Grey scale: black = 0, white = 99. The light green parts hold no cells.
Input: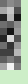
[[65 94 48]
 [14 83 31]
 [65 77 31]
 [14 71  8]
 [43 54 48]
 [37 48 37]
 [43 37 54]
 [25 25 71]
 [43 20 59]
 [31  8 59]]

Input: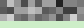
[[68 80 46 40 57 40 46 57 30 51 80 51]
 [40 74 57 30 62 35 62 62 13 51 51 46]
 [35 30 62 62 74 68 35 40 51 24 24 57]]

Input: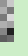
[[47 84]
 [58 78]
 [68 63]
 [68 47]
 [36 42]
 [52 13]]

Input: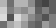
[[43 65 75 60 43 37 60 49]
 [80 49 60 54 65 37 49 37]
 [70 43 70 70 54 32 26 37]
 [85 32 85 70 54 43 32 49]]

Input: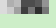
[[85 79 62 24 46 18 46]
 [85 68 73 30 30 35 57]]

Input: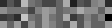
[[55 45 45 45 27 50 60 55 39 45 50 66 55 55 39 60]
 [60 39 60 27 55 39 60 50 39 33 66 33 55 39 39 60]
 [17 33 22 72 45 39 27 27 39 66 12 33 27 50 55 17]
 [22 27 17 77 45 39 60 45 39 66 22 33 50 39 50  0]]

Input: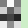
[[49 97 49]
 [92 55 86]
 [81 38 65]
 [20 26 14]]

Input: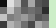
[[ 6 87 70 33 65 33 28]
 [43 76 54 38 43 38 17]
 [23 70 60 43 28 65 54]
 [76 49 54 60 49 33 38]]

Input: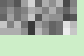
[[67 67 67 56 22 72 56 39 44 92 77]
 [39 62 44 56 77 33 62 56 56 28 33]
 [44 56 44 50 67 62 50 67 50 39 56]
 [77 50 72 44 22 62 50 39 44 87 72]
 [39 44 33 62 82 39 67 56 72 28 50]]
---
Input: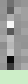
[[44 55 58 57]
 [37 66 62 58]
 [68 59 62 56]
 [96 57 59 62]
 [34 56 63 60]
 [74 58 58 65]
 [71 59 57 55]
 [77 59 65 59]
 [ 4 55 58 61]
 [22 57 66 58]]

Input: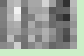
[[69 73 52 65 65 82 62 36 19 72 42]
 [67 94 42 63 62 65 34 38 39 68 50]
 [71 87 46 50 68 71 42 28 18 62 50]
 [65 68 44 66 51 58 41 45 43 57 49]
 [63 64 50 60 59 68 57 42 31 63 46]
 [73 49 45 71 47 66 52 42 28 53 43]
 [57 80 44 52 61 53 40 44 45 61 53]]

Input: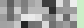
[[37 60 49 64 70 24 25 86 58 92 60]
 [43 79 52 72 72 72 18 58 60 60 71]
 [41 60 89 91 87 54 49 81 41 80 60]
 [64 77 14 44 46 84 44 55 61 47 63]]

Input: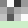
[[97 20 59 51]
 [48 66 71 67]
 [35 77 97 75]]

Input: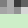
[[67 23 38 49]
 [67 57 83 64]]

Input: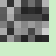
[[19 67 26 43 26 69 67]
 [70 38 14 17 14 35 36]
 [65 31 27 27 27 17 35]
 [31 65 52 60 52 62 49]
 [18 59 55 28 55 80 66]
 [59 37 14 39 14 16 22]]
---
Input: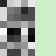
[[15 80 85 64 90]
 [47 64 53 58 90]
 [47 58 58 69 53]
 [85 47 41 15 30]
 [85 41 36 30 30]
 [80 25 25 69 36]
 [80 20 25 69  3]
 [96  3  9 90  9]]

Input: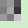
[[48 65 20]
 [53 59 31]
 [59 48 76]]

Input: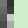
[[35 78]
 [29 66]
 [40 24]
 [45 19]]

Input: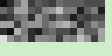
[[63 63 24 53 58 58 42 53 63 69 53 18 36 53 42]
 [86 58 42 53 18 53 53 48 24 53 48 74 58 24 63]
 [42 30 63 63 36 30 53 58 74 48 48 12 36 48 12]
 [18 24 42 48 18 58 42 24 42 36 12 30 24 30 30]
 [ 6 18 42 63 24 36 30 24 42 36 36 36 30 30 30]
 [18  6 69 48 18 12 36 42 30 30 18 58 36 36 63]]

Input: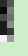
[[94 60]
 [10 54]
 [ 4 49]
 [28 44]
 [16 34]
 [10 22]]

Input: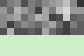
[[31 69 31 31 37 31 64 42 31 25 37 37]
 [53 59 64 42 53 69 64 25 31 79 37 42]
 [37 48 53 31 48 42 53 59 64 74 53 20]
 [59 42 69 59 48 25 64 48 74 84 59 59]
 [53 25 42 53 48 42 53 64 42 25 48 37]]

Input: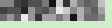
[[42 58 37 91 58 20 63 63 47 63  8 68 42 42 52]
 [52 52 25 20 31 31 47  8 79 20 68 47 37 42 74]
 [25 31 31 14 58 37 31 47 91 79 52 68 47 37 63]]
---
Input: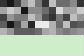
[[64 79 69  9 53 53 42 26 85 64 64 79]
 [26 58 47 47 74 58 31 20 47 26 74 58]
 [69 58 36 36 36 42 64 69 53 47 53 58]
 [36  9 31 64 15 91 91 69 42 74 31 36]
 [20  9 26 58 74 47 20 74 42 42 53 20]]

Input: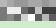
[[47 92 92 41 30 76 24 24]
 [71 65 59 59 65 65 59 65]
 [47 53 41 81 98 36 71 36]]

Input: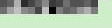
[[43 63 74 53 48 27 74  2 48 38 43 58 68 48]
 [32 38 68 17 27 38 53 22 27 43 32 32 38 27]]

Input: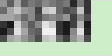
[[10 30 87 64 41 36 93 93 20 10 53 87 15]
 [20 10 81 53 36 53 87 76 20 10 25 70 10]
 [41 64 76 58 53 25 76 81 41 30 36 76 20]
 [30 64 70 58 47 30 76 81 41 25 58 70 30]
 [58 36 64 36 47 41 53 47 41 47 15 47 20]
 [64 64 58 41 53 30 47 53 47 58 25 53 30]]

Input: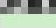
[[41 52 74 63 31 31 63 46]
 [74 25 36 69 14 20 80 20]]

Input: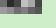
[[60 55 43 49 38 33]
 [43 17 27 75 65 27]]

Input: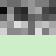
[[64 58 86 75 42 70 75 64]
 [81 53 53 58 42 86 48 70]
 [48 42 42 53 58 48 48 32]
 [37 64 27 21 37 42 32 37]
 [ 4 53 21 15 58 64 27 21]]
